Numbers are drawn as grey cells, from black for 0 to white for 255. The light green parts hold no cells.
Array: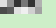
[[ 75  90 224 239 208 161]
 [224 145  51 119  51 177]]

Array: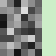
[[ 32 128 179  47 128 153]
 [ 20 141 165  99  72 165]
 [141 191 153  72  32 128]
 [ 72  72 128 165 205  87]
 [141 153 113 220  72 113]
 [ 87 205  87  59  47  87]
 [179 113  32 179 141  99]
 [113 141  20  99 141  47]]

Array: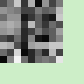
[[  9 134 244 108  40 108 122 108 229]
 [108  67 214   9  40  95  40 187  67]
 [ 79 122 200  54 174   9 148  67 122]
 [160 174 160  54 187  95  54 108  79]
 [108 148 148  24  54  95  40  24 200]
 [148 160 134  40  67 122  79  95 160]
 [148 134 122  67  67 122  95 108 187]
 [ 79  54 108  40 134  24   9  95 134]
 [187 174  79  24 160 174 174 200 200]]

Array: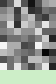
[[245 113 230 129  72 145 230  35]
 [ 59 100 218  84  19  84 157 173]
 [129 145 189 145 145 218 100 100]
 [245 173 173  72  84 245 173 157]
 [ 84 113 145  84 189 189 157 100]
 [189 173 129 113 100 145   6  47]
 [ 72 113 113 129 100 129 205  35]
 [157 173  72 157 189  84  59 129]
 [129 157  59 189  47  59 113 100]
 [113 218  47 205 173 129 230 145]]

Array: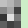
[[192 180 151]
 [ 52 223 122]
 [ 95  64  80]
 [135 165  64]]

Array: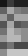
[[141 198 198 198]
 [155 183 183 141]
 [155  99 167 167]
 [115 183 155 141]
 [ 99 167 127 115]
 [ 85 167  85  99]
 [ 85 115  72  72]
 [ 21  59  33  33]]

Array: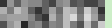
[[176 123 189 161  96  52  96 161 108 189 176 108 202 149  52]
 [ 82 149 176  39 123 135  82 135 123 189 123  82 189 108 202]
 [149 161 161 161 135  82  52 176 123 189 217 123 217 161  82]
 [ 52 149  96 149 135 135  96  68 135 149  82  96  68  68 108]]
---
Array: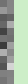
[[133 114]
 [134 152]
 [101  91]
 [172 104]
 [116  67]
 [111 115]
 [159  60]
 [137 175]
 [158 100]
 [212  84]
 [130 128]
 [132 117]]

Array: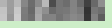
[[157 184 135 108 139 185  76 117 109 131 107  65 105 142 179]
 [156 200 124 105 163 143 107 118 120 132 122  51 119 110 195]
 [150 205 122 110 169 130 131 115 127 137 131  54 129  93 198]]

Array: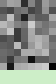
[[163 157  46 132  83 154 127 132]
 [ 70 109 118  69  84 146  81  83]
 [190 102  33 120  91  94 167 108]
 [162 130 118 204 134 115 131 184]
 [197  58 102 170 110 120 157 150]
 [ 91  57 101 167 178 163 104  76]
 [ 89 186  88 153 184 158 120  95]
 [ 99  83 172 173 162 182 110 107]
 [ 60 121 125  16  91  91 110 103]
 [ 24 169 174 185 193 202   5 167]]

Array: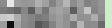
[[233 156 150 153 176 161 131 156 182 141 158 130 138 149 139]
 [114 102 134  93 150 118 157 163 154  95 151 195 132 147 122]
 [205 173 141 133 121 127 147 158 144 173 144 147 173 136 201]
 [ 16 161 137 130  88 103 131 155 146 122 181 139 141 106 156]]

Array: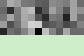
[[172 157 121 117  95  90 139 133 124 162 108 120]
 [ 46 125 173 187  45  86 161 129  85 163 144 104]
 [167 121 170 157  82  44 121 113  33 164 108 120]
 [ 79 113 165 209 205  79  91 104  72  91 129 156]
 [111  99 132 171   8 190 132  91 167 106 107  37]]

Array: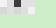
[[222  61 225 226 242]
 [223 214 222 242 215]]
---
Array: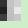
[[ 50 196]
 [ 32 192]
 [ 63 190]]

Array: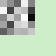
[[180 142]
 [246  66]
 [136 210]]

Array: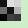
[[ 20 223]
 [110  19]
 [  7  64]]

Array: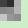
[[ 64  46]
 [134 140]
 [197 151]]

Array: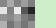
[[134 170]
 [228 130]
 [147 137]]

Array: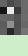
[[100  73]
 [ 22 233]
 [103  98]]
